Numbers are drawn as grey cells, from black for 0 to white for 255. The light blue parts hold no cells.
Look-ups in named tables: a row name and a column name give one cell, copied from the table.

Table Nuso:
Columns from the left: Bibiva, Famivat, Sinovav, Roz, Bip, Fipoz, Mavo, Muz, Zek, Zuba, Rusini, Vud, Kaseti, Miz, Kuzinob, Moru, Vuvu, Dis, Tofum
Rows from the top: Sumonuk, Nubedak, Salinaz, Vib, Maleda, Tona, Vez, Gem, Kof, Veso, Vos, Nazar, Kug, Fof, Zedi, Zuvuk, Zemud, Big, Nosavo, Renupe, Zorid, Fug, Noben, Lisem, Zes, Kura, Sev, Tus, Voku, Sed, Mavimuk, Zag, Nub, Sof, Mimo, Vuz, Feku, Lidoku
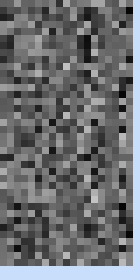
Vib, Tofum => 93
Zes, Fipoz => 85
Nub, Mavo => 51
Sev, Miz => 32
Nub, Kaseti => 27
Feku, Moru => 75
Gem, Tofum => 87
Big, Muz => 23
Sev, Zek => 118
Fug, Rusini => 78
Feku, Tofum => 131
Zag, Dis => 24
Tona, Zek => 105
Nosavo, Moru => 93
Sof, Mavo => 40
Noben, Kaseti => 19
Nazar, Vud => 88
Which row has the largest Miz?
Voku

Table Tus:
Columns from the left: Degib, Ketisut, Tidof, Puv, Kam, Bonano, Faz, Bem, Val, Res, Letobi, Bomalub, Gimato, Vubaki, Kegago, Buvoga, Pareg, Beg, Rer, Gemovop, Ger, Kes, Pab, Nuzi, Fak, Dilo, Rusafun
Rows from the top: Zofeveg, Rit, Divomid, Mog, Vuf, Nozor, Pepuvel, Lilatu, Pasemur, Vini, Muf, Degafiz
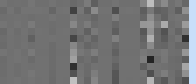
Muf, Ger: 114
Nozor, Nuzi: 91
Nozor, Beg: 113
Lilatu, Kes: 115
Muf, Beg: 113
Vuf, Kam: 109

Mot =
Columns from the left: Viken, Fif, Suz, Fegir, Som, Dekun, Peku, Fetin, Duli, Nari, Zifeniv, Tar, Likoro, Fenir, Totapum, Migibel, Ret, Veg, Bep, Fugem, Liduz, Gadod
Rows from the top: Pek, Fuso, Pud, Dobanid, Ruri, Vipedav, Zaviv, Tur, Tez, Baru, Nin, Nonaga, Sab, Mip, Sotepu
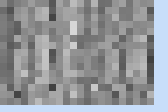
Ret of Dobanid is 130
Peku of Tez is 194
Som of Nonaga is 118
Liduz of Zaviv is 144
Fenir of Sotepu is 128
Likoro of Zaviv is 125
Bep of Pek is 118
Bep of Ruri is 113
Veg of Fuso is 121
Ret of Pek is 148

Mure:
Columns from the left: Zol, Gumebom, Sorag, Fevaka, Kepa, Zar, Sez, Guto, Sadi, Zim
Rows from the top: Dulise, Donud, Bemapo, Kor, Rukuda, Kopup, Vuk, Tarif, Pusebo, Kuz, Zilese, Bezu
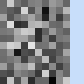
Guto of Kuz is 138
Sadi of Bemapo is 60
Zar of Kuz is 88
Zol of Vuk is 165
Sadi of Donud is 110
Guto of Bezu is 5
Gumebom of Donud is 93
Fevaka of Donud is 212
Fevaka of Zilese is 120
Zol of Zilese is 82
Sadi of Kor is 103
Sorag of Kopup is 162

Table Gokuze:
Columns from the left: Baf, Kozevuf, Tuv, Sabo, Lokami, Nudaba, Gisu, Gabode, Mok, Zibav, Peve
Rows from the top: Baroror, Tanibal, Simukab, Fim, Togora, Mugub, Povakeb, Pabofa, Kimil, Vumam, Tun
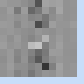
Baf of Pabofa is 146
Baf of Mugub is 153
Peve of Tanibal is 147
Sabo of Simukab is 149
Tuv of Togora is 147
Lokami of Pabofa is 130
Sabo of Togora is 143
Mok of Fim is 149
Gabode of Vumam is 128
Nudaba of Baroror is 83
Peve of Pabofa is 145
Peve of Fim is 155
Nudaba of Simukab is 137

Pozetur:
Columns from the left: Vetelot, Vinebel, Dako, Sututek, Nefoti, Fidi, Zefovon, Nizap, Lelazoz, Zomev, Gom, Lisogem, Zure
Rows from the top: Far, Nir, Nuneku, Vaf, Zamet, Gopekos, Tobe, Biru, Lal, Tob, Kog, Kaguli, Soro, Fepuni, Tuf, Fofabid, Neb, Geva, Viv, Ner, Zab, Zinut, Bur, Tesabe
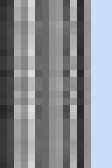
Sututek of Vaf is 128
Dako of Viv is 162
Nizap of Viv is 142
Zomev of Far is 79
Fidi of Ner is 103
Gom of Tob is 154
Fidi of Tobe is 98
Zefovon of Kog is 107
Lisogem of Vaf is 57
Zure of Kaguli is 140
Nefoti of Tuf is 188
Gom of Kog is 193
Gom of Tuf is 152
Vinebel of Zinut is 74
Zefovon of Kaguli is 106
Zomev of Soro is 112
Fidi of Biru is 94
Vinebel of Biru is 64
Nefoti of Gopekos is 199
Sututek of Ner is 135

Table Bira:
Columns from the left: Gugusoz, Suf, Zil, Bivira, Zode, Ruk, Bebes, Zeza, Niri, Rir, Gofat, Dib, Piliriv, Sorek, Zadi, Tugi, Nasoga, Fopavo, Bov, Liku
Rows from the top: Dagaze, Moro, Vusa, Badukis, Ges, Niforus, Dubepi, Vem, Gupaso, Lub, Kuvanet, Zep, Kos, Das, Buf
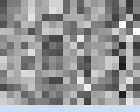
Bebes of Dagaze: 174
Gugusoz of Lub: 194
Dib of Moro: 91
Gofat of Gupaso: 166
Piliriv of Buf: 69
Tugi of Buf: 176
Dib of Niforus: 231
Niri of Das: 114
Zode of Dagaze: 202
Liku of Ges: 248
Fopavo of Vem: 146
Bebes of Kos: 136
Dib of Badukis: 180
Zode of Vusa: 226
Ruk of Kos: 141
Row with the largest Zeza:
Moro

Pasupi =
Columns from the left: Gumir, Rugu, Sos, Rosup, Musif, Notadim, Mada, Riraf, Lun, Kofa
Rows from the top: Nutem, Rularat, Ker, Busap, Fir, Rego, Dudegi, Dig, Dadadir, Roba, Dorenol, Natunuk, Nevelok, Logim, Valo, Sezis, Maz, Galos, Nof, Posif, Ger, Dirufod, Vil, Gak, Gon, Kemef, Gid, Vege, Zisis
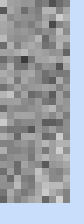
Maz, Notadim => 143
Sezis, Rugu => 143
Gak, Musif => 144
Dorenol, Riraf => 129
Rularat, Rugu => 167
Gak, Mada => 90
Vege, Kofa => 130
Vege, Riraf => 172
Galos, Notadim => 144
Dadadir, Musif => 120
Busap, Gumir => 167
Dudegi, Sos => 128
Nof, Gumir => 133
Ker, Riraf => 145
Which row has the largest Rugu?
Logim

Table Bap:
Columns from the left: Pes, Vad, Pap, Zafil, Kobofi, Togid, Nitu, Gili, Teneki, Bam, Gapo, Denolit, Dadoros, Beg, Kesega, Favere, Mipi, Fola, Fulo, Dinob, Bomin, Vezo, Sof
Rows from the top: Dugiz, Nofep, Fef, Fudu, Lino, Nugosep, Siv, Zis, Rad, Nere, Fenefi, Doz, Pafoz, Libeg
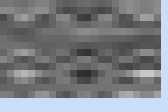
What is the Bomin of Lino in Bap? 111
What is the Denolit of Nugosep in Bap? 114
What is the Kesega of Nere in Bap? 121
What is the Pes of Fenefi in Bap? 105
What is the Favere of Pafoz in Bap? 115
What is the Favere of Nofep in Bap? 79
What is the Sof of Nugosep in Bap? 87
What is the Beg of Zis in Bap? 71
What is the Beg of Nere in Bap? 109
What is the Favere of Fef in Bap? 135
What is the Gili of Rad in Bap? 109
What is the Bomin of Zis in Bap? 140
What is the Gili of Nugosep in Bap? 102
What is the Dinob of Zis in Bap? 116
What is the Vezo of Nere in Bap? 90
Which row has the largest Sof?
Fenefi

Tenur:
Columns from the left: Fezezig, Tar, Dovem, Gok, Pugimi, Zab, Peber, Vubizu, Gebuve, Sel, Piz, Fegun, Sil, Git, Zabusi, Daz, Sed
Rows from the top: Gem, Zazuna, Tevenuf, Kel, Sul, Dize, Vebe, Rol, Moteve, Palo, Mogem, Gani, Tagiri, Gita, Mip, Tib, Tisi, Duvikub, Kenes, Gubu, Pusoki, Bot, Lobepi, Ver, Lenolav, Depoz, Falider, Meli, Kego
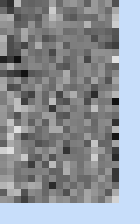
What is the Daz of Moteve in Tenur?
143
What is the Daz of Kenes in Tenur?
113
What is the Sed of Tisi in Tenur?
106
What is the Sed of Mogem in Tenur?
135
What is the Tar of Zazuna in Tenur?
64
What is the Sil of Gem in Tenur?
96
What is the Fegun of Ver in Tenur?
114
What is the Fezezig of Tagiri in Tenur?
169
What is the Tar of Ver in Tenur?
157
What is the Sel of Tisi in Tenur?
85
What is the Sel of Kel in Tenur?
140
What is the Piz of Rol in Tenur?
113
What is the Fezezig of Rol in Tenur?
167
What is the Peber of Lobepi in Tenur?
141
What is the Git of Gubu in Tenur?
117
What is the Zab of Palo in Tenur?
134

